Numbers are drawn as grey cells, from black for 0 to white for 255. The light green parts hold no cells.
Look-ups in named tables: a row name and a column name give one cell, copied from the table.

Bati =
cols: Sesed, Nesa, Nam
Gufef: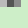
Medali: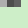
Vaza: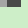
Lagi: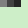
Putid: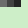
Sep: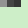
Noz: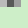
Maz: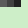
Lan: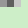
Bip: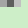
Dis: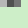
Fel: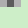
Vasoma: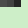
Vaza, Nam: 73
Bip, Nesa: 94
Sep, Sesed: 147
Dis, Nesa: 80
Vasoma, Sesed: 75
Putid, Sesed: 108
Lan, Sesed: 151
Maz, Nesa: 65
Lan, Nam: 200
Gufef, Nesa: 84
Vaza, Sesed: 165
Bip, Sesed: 164
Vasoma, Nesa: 66
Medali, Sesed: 174
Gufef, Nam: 139
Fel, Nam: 180

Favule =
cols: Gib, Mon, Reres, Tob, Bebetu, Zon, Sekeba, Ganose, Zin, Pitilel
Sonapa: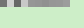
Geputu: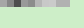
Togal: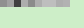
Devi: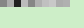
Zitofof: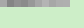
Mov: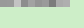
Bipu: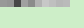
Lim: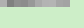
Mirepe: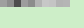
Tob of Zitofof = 139
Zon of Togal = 174
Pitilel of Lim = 163
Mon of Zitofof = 133
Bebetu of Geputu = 140
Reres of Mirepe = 77
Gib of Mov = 153
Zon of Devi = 176
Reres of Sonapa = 103
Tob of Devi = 187
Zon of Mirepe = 179
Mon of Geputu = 134
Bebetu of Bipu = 139
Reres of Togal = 64
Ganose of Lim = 180
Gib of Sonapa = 115
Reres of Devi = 33
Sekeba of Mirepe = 199
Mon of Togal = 162
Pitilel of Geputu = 177
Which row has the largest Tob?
Sonapa

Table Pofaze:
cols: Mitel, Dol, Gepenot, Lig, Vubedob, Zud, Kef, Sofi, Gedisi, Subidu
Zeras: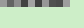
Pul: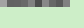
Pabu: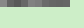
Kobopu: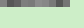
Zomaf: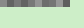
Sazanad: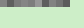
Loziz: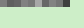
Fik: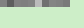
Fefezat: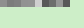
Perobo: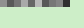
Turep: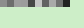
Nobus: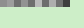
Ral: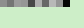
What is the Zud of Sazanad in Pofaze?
151
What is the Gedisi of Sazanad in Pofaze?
115
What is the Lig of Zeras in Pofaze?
66
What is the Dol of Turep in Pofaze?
109
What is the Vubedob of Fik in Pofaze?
131
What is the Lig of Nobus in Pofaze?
146
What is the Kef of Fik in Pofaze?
112
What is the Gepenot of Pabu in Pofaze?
89
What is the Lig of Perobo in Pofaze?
169
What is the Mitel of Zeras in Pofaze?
154
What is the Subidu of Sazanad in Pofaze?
92
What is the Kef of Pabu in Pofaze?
107
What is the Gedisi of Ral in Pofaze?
149
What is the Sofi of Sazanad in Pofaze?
130
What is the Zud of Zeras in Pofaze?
64
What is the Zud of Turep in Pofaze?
196
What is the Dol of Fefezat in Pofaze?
124
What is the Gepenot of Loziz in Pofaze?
101
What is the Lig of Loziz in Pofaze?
129
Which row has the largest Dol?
Nobus

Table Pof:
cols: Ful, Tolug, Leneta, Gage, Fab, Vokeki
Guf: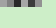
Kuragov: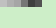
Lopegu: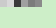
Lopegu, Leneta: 58
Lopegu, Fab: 124
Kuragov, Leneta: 166
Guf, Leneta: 41
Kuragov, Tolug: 176
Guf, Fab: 59
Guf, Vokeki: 146
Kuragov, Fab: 63
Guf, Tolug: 129
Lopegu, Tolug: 217
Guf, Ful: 162
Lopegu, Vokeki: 138
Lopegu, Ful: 203
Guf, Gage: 166
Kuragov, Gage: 118
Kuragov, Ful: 192
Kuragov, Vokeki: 81

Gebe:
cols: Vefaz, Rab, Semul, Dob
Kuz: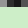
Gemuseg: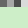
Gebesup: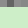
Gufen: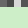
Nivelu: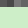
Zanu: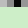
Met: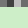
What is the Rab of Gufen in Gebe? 73
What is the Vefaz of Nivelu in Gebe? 88
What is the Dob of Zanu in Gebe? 150
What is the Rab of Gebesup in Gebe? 100
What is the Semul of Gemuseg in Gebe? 77
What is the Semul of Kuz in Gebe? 25
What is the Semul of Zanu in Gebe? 8
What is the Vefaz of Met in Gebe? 117
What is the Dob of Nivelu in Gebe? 100
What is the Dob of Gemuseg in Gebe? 218
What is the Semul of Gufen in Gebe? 215
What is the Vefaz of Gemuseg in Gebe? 102
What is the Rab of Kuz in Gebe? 46
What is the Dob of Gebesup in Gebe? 135
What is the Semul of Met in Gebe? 190
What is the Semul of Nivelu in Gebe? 120
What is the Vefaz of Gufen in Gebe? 103
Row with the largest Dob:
Gemuseg

